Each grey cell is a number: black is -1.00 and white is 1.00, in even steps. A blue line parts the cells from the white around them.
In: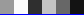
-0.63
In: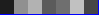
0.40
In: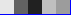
-0.74
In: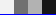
0.40
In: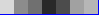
-0.12
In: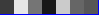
-0.08
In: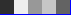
0.19
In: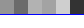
0.40
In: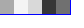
0.70
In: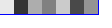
0.36
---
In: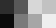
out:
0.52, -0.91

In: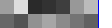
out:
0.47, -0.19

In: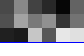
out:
-0.22, -0.75

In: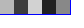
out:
0.07, 0.44

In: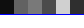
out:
-0.63, -0.89

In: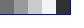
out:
-0.62, -0.12
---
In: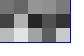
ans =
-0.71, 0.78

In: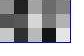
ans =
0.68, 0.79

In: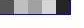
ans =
0.26, 0.67

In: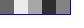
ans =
0.31, 0.84

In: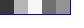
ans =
0.94, 0.94

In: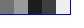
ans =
-0.78, 0.87

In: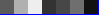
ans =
-0.60, 0.87
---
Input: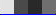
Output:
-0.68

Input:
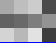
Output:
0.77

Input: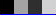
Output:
-0.63

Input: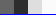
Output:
0.74

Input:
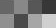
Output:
0.30

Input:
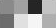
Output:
0.92

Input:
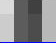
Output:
-0.40
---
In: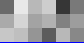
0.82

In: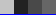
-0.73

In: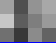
-0.38

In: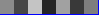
-0.45

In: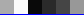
0.96

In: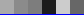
0.09

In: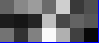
0.07

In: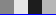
0.80

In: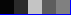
-0.67
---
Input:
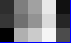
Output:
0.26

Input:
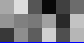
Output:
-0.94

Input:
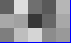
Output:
-0.13

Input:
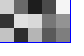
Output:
-0.77

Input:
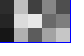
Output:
-0.50

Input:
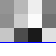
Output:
0.44

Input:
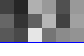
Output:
0.20

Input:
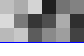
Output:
-0.75

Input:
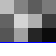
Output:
0.02

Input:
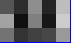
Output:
0.11
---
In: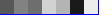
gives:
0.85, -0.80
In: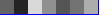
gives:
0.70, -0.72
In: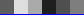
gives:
0.74, -0.76
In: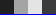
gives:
0.79, -0.75
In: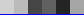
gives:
0.64, -0.72
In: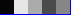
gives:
0.80, -0.96
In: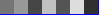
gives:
0.73, -0.62
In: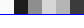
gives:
0.96, -0.77
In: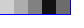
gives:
0.63, -0.86
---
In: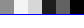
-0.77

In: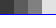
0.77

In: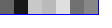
0.46

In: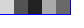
0.33

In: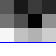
-0.70

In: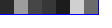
-0.57

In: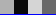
-0.18

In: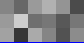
0.39

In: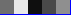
-0.43

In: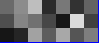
-0.66
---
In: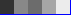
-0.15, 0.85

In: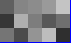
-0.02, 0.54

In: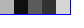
-0.29, 0.68

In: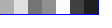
0.13, 0.97

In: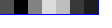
0.72, 0.72

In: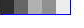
0.39, 0.85

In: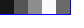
0.11, 0.96

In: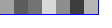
0.70, 0.70
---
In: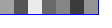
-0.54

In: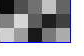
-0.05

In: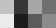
-0.29

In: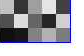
0.40

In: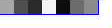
-0.15

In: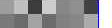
0.06

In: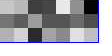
0.76
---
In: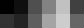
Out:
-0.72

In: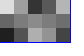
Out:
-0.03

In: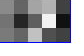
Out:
-0.71

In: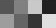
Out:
-0.21

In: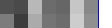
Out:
-0.53

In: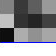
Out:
-0.61
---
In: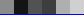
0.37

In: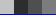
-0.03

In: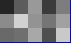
0.58

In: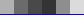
0.39

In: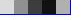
0.38

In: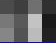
0.47

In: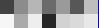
0.87

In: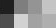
0.54

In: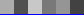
0.35

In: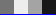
0.29
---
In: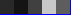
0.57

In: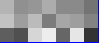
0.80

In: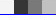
-0.05

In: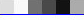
-0.86

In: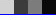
-0.03

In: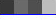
-0.38

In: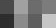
-0.26

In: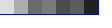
-0.28

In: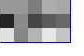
0.81
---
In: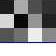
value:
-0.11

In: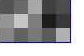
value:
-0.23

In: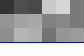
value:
0.42

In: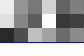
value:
-0.39

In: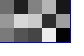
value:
-0.34

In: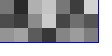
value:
0.27

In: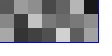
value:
-0.59

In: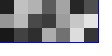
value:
-0.48

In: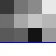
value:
-0.25
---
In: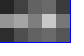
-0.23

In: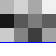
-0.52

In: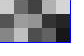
-0.39

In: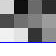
-0.60

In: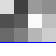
0.43

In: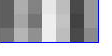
0.13
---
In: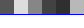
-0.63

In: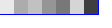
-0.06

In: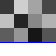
0.51

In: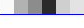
0.62

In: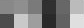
-0.19

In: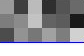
-0.34

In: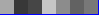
0.10

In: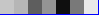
-0.88
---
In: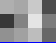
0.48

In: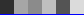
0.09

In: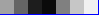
-0.77

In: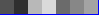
0.44

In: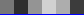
0.16

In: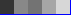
-0.10

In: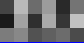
-0.36

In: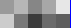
-0.54
